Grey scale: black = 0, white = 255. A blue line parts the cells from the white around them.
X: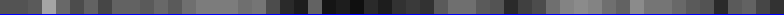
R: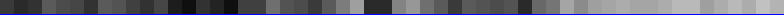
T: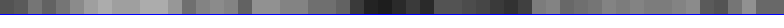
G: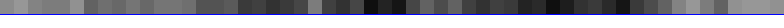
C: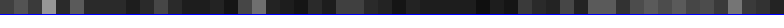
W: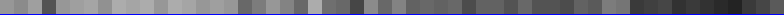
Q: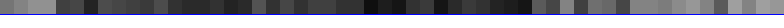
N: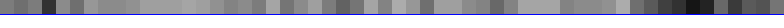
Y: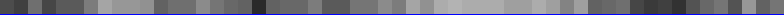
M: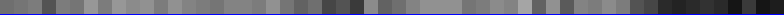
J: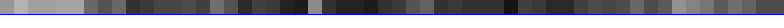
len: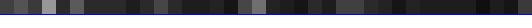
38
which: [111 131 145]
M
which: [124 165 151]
Y
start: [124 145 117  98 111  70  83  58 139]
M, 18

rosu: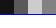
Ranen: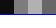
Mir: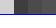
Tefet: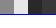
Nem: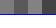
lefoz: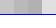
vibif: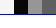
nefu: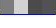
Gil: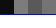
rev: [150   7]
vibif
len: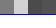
4
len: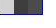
3
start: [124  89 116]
Gil, 1
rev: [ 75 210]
nefu
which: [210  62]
Mir
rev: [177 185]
lefoz

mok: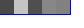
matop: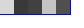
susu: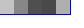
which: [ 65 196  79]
matop
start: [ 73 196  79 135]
mok, 0
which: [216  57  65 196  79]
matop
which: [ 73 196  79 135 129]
mok

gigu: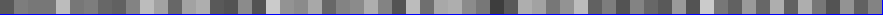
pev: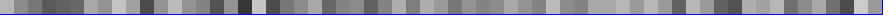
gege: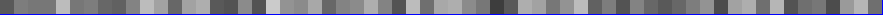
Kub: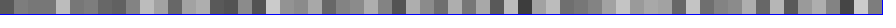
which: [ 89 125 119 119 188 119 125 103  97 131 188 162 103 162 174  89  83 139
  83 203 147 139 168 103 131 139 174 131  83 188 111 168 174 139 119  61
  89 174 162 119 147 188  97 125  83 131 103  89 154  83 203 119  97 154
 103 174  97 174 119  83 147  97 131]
gigu
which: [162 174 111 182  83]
gege
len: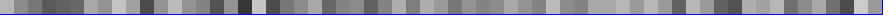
63

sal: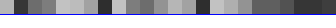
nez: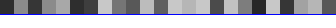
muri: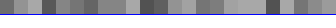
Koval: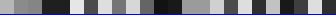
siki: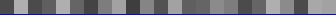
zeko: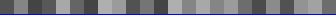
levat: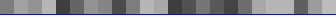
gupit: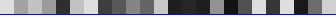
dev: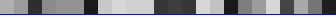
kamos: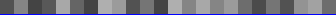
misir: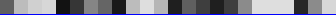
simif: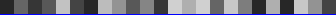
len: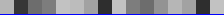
16
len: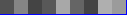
9
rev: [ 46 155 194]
gupit
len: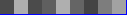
9

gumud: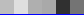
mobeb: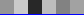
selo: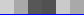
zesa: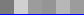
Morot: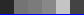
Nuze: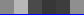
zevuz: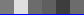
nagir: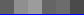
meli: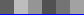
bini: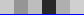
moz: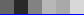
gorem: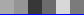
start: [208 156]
zesa, 1
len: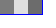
3
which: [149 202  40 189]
mobeb
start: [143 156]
nagir, 1
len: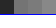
4
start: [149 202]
mobeb, 0

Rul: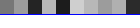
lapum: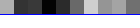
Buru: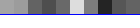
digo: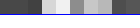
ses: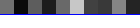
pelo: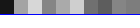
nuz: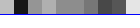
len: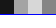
4
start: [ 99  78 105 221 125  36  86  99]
Buru, 2
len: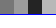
4

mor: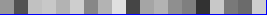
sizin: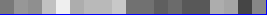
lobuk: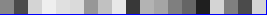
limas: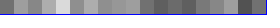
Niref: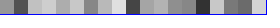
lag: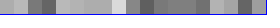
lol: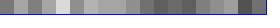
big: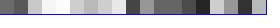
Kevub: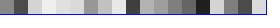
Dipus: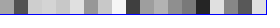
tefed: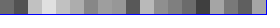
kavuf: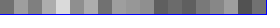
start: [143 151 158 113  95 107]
limas, 7
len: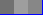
3
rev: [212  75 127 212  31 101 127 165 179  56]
lobuk
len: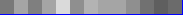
13
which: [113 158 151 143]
kavuf
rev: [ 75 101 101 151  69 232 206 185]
big
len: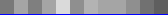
12

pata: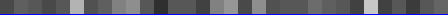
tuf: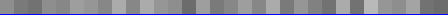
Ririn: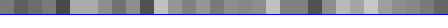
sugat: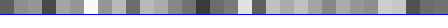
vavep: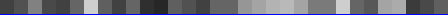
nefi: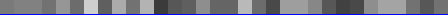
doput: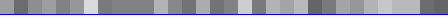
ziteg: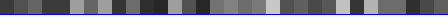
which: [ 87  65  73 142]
nefi
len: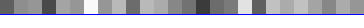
26
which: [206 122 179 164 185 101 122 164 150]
doput
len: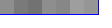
7

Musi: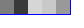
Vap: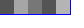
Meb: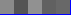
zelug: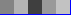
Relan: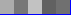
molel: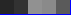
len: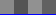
4
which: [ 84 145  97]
Meb
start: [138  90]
molel, 3

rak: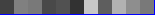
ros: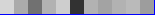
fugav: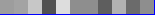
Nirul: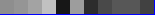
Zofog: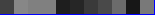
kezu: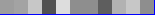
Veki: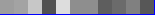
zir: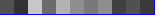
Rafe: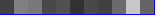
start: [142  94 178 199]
kezu, 6
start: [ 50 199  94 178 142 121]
rak, 5
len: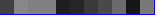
11
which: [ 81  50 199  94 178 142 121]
rak
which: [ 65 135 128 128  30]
Zofog
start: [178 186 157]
ros, 8

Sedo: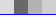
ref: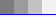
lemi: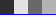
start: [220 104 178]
Sedo, 0
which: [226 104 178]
lemi
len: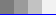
4

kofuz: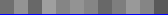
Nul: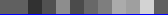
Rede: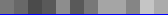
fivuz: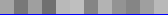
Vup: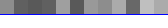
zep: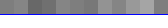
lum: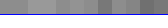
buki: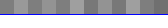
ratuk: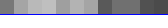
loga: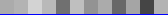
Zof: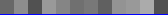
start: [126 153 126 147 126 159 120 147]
buki, 0
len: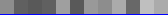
12
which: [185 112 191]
loga
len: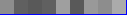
9
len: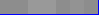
7

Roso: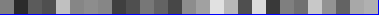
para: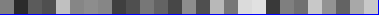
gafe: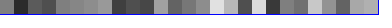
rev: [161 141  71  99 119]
Roso
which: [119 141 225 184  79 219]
gafe
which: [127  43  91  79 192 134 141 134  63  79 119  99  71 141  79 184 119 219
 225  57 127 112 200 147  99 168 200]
para
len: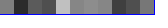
11
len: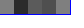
5
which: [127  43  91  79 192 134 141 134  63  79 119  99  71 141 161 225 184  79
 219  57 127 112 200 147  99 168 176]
Roso

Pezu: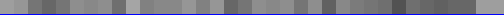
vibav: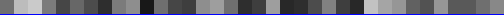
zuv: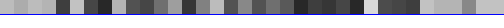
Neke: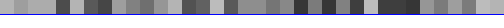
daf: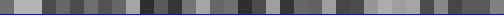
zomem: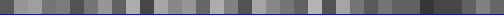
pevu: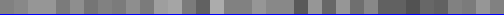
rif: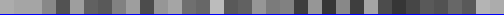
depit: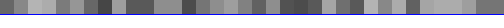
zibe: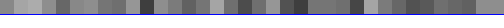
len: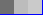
3
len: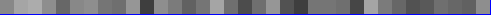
35
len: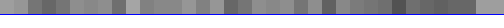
36
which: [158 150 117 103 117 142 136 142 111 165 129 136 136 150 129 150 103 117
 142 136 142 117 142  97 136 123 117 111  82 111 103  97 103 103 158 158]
Pezu
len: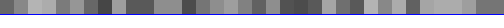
36

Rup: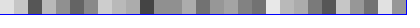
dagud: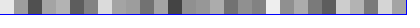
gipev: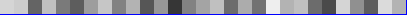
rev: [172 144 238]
dagud
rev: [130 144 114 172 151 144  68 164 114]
dagud

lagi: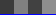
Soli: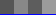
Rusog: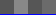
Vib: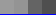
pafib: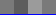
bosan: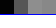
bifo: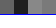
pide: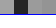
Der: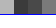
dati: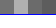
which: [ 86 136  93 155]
Soli
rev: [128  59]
lagi
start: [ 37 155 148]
pide, 1
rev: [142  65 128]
lagi
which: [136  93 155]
Soli

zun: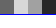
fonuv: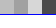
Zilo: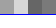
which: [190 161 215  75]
fonuv
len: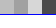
4
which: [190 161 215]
fonuv
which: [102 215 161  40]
zun

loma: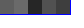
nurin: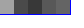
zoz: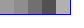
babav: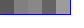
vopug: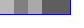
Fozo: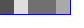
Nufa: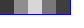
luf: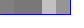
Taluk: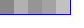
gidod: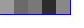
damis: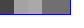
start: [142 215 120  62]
Nufa, 1
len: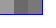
3
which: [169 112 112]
damis

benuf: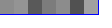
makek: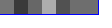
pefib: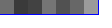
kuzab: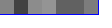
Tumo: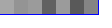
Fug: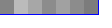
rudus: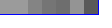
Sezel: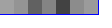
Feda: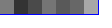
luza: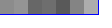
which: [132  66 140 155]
Sezel
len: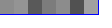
7
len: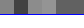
6

